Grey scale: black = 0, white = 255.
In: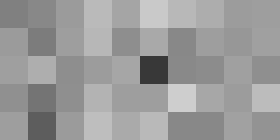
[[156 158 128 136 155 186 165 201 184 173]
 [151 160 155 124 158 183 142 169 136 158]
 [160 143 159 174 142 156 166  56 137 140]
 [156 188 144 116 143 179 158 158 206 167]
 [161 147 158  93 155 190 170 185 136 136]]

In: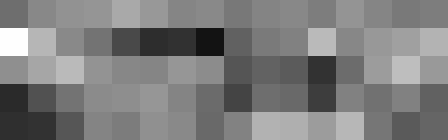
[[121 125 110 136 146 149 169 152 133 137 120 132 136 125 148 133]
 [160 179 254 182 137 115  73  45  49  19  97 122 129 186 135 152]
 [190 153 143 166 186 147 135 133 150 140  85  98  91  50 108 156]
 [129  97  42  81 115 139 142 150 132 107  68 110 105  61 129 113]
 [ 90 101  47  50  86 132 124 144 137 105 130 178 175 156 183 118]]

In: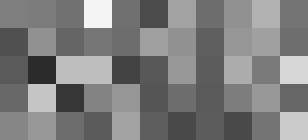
[[177 116 126 123 113 244 112  75 162 109 145]
 [160 110  80 145 101 118 109 159 145  95 150]
 [122 215  90  43 190 190  67  88 152  92 172]
 [152 102 104 197  54 131 150  85 109  90 125]
 [116 203 134 152 108  90 163  94  73  92  73]]

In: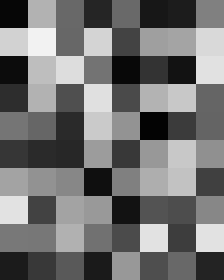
[[ 28 128   6 178 104  37 105  23]
 [164 217 210 242 103 212  67 159]
 [ 18 225  12 190 221 115   8  51]
 [200 101  45 178  79 224  74 179]
 [ 59 100 117 102  42 202 147   3]
 [200 144  54  42  39 156  56 152]
 [194  64 163 146 135  15 128 174]
 [ 77 135 226  66 163 153  18  83]
 [ 61 226 120 119 177 113  75 226]
 [104  35  27  56  89  26 152  78]]

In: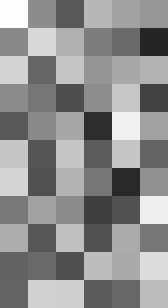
[[162 150 253 140  88 183]
 [106  37 136 216 176 125]
 [168 179 211 102 197 149]
 [199  66 139 118  78 141]
 [241 161  88 138 166  45]
 [197  99 198  85 198  92]
 [ 41 145 212  81 179 118]
 [ 82 239 121 162 140  63]
 [171 118 173  86 191  81]
 [170 220  98 105  79 188]
 [103 188  99 208 207  90]]

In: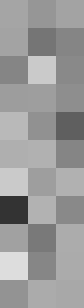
[[150 163 165]
 [117 133 163]
 [202 137 133]
 [158 142 157]
 [145  95 185]
 [177 133 175]
 [158 177 202]
 [178 137  51]
 [121 172 161]
 [134 171 221]
 [171 168 147]]

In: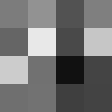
[[ 82 127 124 146]
 [ 73 198 101 232]
 [ 17  68 204 113]
 [ 63  67 111 114]]
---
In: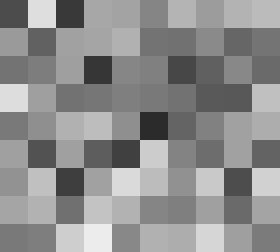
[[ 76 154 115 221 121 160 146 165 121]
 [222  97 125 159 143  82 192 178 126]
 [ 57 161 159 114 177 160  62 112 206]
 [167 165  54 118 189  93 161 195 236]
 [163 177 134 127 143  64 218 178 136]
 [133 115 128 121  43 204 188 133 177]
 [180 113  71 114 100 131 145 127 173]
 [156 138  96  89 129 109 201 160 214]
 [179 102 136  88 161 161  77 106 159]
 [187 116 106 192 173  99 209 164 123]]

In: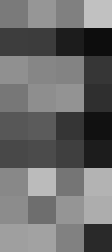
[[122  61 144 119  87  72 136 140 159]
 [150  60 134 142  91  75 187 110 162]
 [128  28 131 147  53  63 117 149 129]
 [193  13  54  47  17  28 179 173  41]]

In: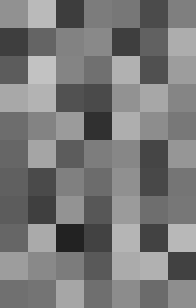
[[145  62  92 168 109 102  96  92 102 157 112]
 [186 100 194 179 131 165  74  63 170 137 116]
 [ 61 130 132  81 155  92 128 147  34 124 166]
 [124 137 112  74  48 125 108  87  66  89 111]
 [119  62 177 146 174 135 144 155 181 171 140]
 [ 75  97  80 167 141  69  72 110  66 177 107]
 [127 173 157 133 120 150 117 119 184  65 142]]

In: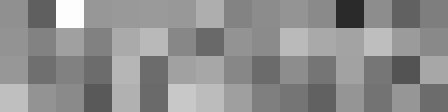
[[144 147 151 191]
 [ 95 130 111 147]
 [253 160 129 138]
 [151 129 108  89]
 [153 170 182 177]
 [154 185 108 106]
 [152 135 161 200]
 [174 105 167 188]
 [131 147 135 159]
 [140 139 107 127]
 [148 186 141 117]
 [138 169 117  97]
 [ 42 163 162 149]
 [141 190 118 115]
 [ 97 155  83 150]
 [126 137 167 108]]

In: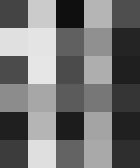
[[ 68 224  75 140  31  60]
 [203 228 230 167 181 223]
 [ 15  96  75  91  28  99]
 [181 144 174 119 164 169]
 [ 78  36  31  53  32  46]]

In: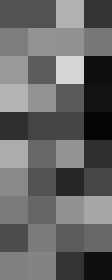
[[ 83 125 153 180  47 172 137 123  77 128]
 [ 82 146  93 146  68 104  83 102 124 131]
 [177 145 213  90  69 147  38 145  92  52]
 [ 52 119  14  19   5  47  70 166 104  15]]
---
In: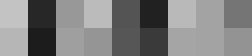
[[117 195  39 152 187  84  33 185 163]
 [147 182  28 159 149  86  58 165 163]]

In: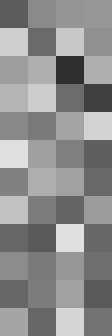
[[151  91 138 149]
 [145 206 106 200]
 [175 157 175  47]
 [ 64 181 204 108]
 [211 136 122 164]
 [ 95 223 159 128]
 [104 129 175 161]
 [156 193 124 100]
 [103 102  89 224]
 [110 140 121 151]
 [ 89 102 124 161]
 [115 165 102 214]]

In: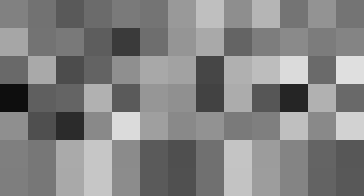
[[116 129 114  89 107 122 116 153 191 142 181 116 147]
 [132 166 115 121  93  58 110 149 169 100 125 138 124]
 [223 105 169  76  99 143 168 162  70 176 189 219 106]
 [105  14  95 100 177  90 150 144  66 172  86  37 177]
 [210 143  79  43 137 219 159 137 146 122 127 191 137]
 [ 87 127 119 170 198 139  90  79 112 196 156 132 100]
 [ 88 126 119 169 198 140  90  80 112 195 157 132  99]]

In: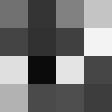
[[196 113  52 129]
 [243  68  49  64]
 [ 70 223  11 228]
 [ 61 178  74  78]]

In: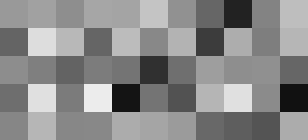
[[190 153 161 142 166 164 196 145 102  34 131]
 [182 100 221 184 101 188 136 179  60 173 126]
 [102 141 127  99 124 116  48 111 158 142 144]
 [ 17 110 224 123 236  20 116  82 181 224 139]
 [172 134 182 135 136 172 165 155 104  94  84]]

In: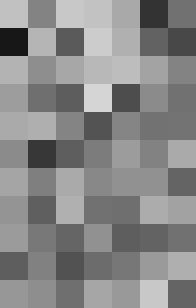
[[113 193 131 200 194 169  51]
 [ 72  23 181  90 204 176  98]
 [131 179 142 167 184 189 163]
 [113 157 111  93 213  77 139]
 [115 170 175 132  83 133 114]
 [170 139  55  94 124 156 130]
 [100 165 127 170 136 145 145]
 [162 148  95 176 113 111 172]
 [113 155 120 101 145  94  99]
 [175  94 129  82 108 119 154]
 [100 151 142 111 166 153 200]]

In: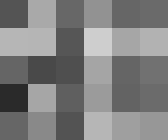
[[106  84 169 103 146 102]
 [178 182 181  86 206 166]
 [113 101  73  79 165 101]
 [107  42 166  95 155  99]
 [151 102 137  83 182 159]]

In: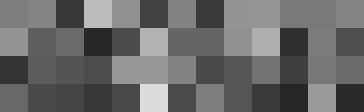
[[132 126 133  55 188 144  66 131  58 148 149 121 121]
 [ 79 148  94 107  39  75 179 101 101 145 175  48 123]
 [107  51  92  84  76 152 152 131  73  86 115  62 120]
 [ 41 104  73  68  55  72 220  74 126  85  57  38 154]]
